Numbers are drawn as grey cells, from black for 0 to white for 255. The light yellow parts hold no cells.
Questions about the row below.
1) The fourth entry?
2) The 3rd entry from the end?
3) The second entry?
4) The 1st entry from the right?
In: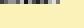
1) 147
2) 177
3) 104
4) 120
